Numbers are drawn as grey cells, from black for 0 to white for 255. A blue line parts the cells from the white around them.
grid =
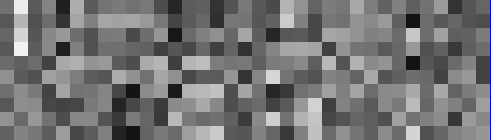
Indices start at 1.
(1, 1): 112
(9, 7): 136
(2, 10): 165
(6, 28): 84
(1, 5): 32
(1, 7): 90
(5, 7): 147
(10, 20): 101
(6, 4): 160
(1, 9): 122
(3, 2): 212
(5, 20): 123
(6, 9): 172
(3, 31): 109
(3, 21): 87
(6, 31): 105
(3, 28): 133
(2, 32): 88
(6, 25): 124
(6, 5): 149
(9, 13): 185
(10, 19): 130
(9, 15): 107
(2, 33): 102
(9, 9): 58
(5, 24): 184
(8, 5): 67
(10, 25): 144
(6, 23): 82
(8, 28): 138
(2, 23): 70
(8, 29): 122
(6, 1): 144
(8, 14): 143
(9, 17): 96
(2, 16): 48
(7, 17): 79

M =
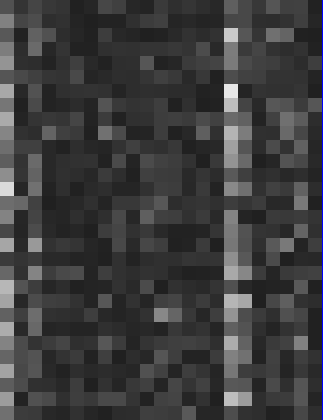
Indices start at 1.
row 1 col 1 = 81
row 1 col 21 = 64
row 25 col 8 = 87
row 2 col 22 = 63
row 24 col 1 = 172
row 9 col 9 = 34
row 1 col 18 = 72
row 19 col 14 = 53
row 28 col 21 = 47
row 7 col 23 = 32
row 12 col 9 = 74
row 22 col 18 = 167
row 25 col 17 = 172
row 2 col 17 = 71
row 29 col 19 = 46
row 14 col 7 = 42
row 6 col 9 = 46
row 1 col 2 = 52
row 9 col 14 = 59
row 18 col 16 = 32
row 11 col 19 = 44
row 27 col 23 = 41
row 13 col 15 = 53
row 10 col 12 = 61
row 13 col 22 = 46
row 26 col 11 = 39
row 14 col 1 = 219
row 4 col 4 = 39
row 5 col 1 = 148
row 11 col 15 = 38
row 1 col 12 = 58
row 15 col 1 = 109
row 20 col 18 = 135
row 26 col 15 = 35
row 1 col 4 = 56
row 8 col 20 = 87
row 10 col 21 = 105
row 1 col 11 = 36
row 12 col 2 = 51
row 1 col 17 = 95

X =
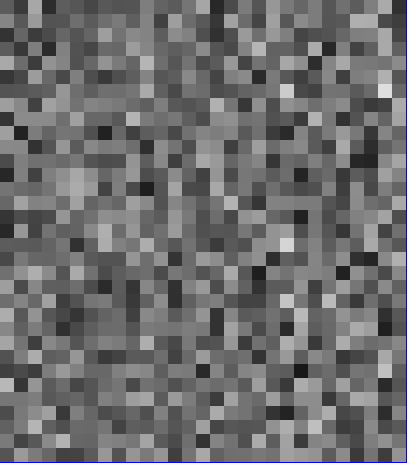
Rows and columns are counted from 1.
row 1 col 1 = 92
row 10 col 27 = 55
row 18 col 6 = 49
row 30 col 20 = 51
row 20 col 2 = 145
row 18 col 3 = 89
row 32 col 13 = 75
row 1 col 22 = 102
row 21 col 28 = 138
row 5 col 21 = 167
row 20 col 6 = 170
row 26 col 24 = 122
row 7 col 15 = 108
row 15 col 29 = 169
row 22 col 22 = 118
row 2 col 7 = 91
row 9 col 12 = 110
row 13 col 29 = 132
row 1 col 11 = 126
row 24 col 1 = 135
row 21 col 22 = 148
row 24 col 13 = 116
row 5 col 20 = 100
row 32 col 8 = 132
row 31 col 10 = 94
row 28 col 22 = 172
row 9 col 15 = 76
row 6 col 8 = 57
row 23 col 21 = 94
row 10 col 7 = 80
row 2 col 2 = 88
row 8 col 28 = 67
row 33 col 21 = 160
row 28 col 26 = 101
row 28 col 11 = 113
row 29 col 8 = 128
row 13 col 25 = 56
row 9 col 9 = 88
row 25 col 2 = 116

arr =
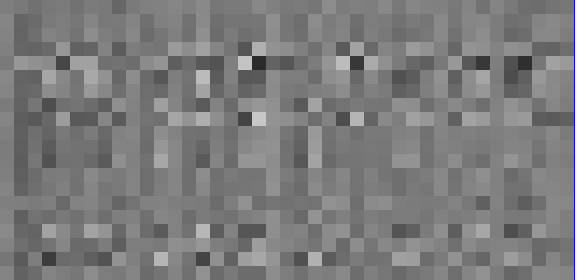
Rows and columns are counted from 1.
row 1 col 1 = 126
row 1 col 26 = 128
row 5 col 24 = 149
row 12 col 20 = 140
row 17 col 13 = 130
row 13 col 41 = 130
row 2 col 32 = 137
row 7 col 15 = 163
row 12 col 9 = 143
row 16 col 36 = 127
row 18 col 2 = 111
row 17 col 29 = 84
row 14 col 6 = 114
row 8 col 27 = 118
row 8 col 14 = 109
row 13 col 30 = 119
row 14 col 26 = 116
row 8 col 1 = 123
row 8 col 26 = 122
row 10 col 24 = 114
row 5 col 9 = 114
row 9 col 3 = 89
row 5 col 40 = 161
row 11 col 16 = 126
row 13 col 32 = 136
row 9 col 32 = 133
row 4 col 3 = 100
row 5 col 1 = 122
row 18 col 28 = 136
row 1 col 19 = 136
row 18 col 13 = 143
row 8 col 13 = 132
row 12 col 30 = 147
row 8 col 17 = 107
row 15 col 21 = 114
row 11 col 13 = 135
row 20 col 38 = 110
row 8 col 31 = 111
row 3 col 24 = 125
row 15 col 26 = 110

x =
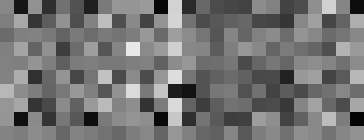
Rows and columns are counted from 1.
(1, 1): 135
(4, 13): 208
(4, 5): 61
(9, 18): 64
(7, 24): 113
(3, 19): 129
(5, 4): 127
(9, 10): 148
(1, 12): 7
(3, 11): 152
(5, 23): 141
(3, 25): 117
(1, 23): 143
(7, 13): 29
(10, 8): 114
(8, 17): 114
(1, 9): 150
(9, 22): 97
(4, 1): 128
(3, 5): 99
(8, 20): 76
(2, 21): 53
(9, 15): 116
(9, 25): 125
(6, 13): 221
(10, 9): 104
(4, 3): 100
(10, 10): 125
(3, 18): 101
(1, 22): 77
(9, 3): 138
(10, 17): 134
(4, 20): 101
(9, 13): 199
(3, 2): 128
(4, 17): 126

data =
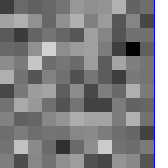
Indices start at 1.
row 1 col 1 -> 62
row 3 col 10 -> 113
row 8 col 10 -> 99
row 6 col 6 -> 81
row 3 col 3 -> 100
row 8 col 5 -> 83
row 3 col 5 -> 102
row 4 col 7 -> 160
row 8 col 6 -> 116
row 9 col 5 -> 148
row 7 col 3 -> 156
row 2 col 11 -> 71
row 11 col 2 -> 193
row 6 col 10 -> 121
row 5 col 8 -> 93
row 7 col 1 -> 72
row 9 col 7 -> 163
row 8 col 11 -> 102
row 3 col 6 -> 86
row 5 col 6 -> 107
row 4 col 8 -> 124
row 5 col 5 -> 118
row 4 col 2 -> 101
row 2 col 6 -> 176
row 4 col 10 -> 2
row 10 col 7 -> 138
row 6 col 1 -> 175
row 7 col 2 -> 121
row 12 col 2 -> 76
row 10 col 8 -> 124
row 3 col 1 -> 90
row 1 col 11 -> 110
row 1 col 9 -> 177
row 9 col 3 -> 102
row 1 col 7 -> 143

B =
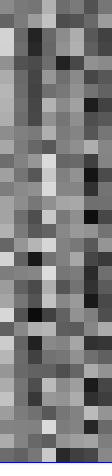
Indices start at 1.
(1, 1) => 138
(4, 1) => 210
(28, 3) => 78
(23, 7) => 127
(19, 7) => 70
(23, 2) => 83
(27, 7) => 172
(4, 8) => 69
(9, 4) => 145
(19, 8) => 58
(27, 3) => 98
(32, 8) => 126
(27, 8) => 146
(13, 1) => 160
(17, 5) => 136
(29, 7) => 48
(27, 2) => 105
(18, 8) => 149
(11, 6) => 143
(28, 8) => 70
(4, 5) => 146
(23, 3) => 12
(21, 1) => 156
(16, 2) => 111
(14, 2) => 138
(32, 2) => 131
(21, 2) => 97
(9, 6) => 143
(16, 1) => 163
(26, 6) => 145
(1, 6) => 122
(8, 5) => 138
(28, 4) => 187
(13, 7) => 20
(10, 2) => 128
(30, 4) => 88
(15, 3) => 119
